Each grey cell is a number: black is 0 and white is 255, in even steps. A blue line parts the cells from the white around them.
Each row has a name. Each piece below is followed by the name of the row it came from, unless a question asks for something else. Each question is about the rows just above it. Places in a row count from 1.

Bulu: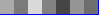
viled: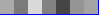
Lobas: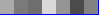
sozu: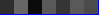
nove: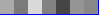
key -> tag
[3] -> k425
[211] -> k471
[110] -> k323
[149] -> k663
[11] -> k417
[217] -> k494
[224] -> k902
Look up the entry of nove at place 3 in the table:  k494
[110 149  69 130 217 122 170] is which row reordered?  Bulu

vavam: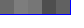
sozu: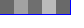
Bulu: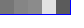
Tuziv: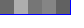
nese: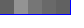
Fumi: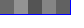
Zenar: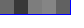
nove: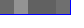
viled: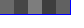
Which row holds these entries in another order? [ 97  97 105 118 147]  nese
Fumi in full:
[105 147  84 133  97]
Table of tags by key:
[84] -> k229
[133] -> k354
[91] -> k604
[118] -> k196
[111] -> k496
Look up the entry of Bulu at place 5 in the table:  k604

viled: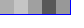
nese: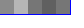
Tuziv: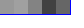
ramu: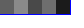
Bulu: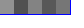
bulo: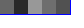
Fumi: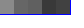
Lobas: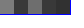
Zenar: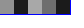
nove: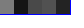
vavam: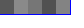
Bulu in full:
[146  81 131  88 118]
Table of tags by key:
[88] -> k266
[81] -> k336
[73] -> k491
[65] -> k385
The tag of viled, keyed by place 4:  k266
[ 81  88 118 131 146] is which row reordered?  Bulu
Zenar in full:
[146  27 168 110  27]

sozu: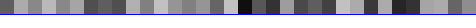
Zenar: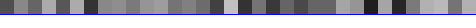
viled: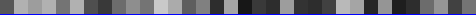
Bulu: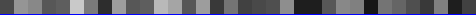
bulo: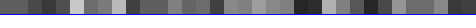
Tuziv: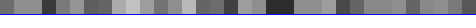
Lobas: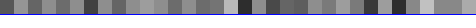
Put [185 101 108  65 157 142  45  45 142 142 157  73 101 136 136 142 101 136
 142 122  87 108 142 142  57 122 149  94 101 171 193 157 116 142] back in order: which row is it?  Tuziv
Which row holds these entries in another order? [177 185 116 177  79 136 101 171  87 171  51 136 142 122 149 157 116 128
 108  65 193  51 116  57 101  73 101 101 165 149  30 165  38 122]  Zenar
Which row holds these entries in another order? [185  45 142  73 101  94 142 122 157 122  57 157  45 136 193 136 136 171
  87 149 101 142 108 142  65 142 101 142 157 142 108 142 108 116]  Lobas
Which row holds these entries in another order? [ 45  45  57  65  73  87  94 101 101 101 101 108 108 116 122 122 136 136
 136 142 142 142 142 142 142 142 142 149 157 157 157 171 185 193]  Tuziv

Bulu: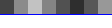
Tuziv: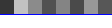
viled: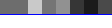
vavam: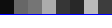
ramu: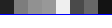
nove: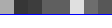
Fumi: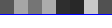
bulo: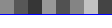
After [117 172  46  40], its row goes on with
[201  81]
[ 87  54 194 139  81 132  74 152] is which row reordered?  Tuziv
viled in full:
[109 109 201 117 145  54  27  74]
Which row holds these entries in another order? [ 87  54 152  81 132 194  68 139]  bulo

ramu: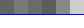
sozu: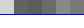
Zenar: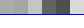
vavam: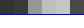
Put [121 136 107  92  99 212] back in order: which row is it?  sozu
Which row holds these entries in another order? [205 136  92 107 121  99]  ramu
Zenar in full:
[171 165 197  99  79 218]
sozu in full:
[212  99  92 107 136 121]
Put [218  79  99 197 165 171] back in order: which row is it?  Zenar

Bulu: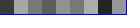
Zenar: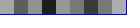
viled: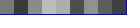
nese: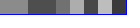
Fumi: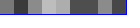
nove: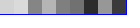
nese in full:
[139 139  78  78 113 173  71 189  58]
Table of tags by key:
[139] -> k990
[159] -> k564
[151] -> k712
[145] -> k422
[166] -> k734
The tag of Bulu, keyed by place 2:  k734
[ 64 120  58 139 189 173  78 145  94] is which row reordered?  viled
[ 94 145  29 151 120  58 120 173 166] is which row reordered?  Zenar
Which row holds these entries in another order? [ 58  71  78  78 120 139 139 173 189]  Fumi

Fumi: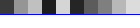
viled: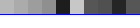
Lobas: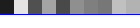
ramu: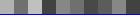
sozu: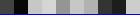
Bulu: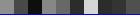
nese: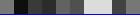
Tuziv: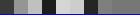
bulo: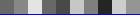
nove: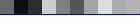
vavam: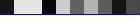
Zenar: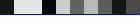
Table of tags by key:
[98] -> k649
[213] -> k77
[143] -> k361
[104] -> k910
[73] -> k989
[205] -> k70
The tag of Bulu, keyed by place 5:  k910
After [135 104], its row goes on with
[ 44 213  44  52  80]

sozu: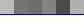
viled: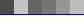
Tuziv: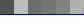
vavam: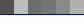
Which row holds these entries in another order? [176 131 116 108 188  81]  Tuziv
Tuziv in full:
[ 81 188 108 116 131 176]

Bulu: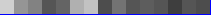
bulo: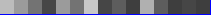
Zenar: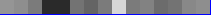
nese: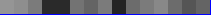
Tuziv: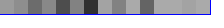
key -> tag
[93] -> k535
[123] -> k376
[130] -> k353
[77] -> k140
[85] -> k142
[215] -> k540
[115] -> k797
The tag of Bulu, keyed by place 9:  k797
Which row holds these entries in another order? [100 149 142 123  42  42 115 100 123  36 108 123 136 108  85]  nese

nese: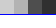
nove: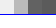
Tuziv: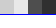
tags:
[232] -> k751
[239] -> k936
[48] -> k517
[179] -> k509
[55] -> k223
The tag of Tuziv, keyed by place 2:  k751
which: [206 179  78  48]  nese
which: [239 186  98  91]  nove

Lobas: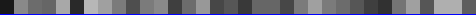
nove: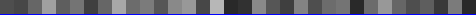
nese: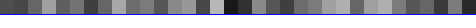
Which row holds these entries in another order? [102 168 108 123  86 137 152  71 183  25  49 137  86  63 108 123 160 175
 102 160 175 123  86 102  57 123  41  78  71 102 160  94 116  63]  nese
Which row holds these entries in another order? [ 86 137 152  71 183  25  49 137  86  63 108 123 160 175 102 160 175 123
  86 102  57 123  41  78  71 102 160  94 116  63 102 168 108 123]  nese

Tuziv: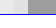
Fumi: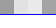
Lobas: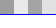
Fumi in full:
[157 226 234 164]
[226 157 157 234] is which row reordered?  Tuziv
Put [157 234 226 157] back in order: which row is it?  Tuziv

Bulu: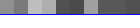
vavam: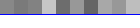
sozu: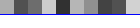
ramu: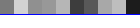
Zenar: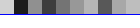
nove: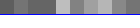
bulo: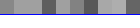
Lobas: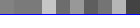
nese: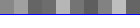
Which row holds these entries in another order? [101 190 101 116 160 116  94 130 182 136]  nove
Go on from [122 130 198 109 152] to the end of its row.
[101 168 152 190]
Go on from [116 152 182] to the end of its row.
[ 88 168 190]
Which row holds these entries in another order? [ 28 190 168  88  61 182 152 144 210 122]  ramu
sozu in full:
[174  81 109 204  49 182 144  67  81 210]
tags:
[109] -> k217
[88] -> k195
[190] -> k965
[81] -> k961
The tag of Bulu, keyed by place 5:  k961

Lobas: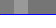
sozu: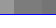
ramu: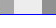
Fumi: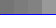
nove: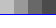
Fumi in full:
[117 124 130 153]
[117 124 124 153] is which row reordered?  sozu
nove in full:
[194 153 104  75]
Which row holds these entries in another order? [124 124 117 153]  sozu
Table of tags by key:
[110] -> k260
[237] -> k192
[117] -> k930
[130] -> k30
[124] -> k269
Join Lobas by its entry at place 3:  k930

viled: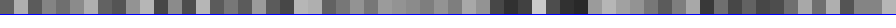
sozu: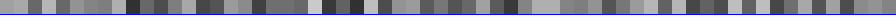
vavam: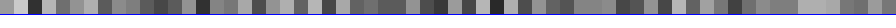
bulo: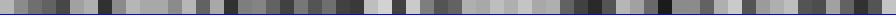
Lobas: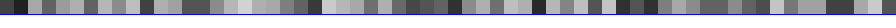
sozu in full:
[161 168 104 182 104 147 132 126 175  49 104  77 126 168  71  84 155 139
  65 111 111 104 202  57  98  49 190  77 147 155  91 119  84 104 161  91
  57 132 175 175 132 126 147  84 119 155 182  98 182  71  98  77 190  98
 190  71 111 168  84 161  77 139 147 132]
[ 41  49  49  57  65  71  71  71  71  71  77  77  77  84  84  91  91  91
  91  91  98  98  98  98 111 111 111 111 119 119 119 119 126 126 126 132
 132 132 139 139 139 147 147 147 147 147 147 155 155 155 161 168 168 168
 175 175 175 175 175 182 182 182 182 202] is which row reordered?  vavam
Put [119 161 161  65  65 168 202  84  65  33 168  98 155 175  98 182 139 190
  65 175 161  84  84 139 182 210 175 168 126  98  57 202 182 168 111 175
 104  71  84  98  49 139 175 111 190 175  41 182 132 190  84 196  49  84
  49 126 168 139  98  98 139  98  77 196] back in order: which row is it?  Lobas
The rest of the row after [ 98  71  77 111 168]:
[111 175  84 132 132 182]

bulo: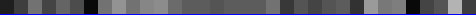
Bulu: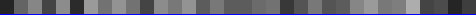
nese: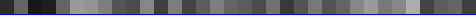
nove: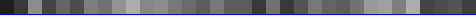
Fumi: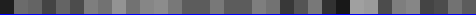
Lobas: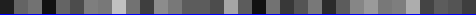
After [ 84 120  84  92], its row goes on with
[134 154 120 126 173  68  76  37  62]
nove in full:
[ 31  56 140  68 100  76 126 114 147 173 134 140 120 107  92 120  92  92
  56 114  56  84 120 100  92 114 154 160 126 173  68  76  84  62]
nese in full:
[ 43 100  24  31 100 154 147 126  84  76 134  62 126  68  92 126 100  92
  76 114  56  84 120  84 100 134 154 120 134 173  68  92 100  62]

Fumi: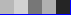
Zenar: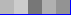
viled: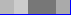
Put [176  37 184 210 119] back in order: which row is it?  Fumi
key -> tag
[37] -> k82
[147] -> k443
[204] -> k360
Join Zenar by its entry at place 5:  k443
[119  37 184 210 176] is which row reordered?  Fumi
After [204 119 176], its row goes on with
[147]
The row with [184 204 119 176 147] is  Zenar

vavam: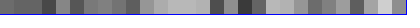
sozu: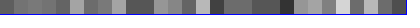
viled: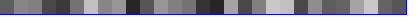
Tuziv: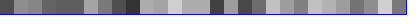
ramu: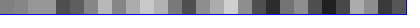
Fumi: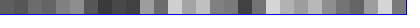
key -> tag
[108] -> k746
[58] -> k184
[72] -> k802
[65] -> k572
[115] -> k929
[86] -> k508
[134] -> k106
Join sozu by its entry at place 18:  k746
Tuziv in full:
[ 78 142 134 100  94  94 164 121  78  51 172 164 207 172 172  65 157  72
 108 192 157 128 192 178 157 115 142 207 121]
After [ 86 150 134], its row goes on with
[100 184  65 108 108  86  86  51 150 164 128 213 108 184 108  78]
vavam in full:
[108 100 100  72 134  86 121 128 115  94 150 172 184 184 178  78 142  58
 100 184 178 150 108 128 157  94 164 207 142]
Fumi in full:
[ 94  86 108 100 128 142  86  58  72  65 157 108 207 164 192 128 121  65
 115 213 178 157 184 142 115 100 157 213 121]
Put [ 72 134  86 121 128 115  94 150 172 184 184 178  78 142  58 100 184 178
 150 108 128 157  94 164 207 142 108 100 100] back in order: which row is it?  vavam

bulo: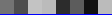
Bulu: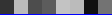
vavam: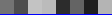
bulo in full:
[115  77 195 187  44  92  17 187]
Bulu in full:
[ 51 187  77  92 195 187  17 115]
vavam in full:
[115  77 195 187  44 100  31 180]
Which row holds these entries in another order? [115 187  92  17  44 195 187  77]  bulo

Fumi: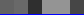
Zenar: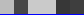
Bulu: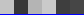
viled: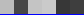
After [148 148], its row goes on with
[70]
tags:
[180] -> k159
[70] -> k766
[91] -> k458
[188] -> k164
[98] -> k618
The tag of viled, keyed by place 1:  k164
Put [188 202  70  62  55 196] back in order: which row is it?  viled

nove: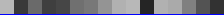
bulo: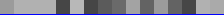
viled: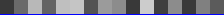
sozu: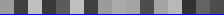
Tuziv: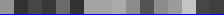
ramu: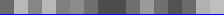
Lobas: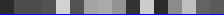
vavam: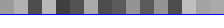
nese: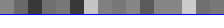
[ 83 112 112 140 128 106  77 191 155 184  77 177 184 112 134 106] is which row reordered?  ramu
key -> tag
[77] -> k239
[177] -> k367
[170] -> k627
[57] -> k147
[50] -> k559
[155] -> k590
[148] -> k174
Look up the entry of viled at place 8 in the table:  k590
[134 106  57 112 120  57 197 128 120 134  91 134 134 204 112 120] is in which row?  nese

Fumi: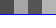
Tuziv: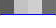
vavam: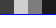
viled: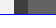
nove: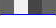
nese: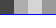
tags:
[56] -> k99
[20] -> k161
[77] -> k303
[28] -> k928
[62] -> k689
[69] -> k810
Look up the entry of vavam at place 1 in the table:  k689
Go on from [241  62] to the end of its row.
[99 99]
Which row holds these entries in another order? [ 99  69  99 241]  nove
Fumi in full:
[ 77 166  85 180]

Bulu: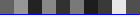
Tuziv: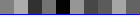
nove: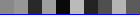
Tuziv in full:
[128 172  49 115   3 150  71  91 166  99]
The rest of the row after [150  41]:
[158   9 186  35  79 180  91]

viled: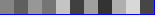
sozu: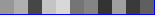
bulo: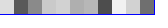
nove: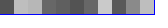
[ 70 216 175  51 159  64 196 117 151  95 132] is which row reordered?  viled
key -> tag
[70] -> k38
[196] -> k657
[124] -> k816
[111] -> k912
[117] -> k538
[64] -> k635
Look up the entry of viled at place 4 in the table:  k538

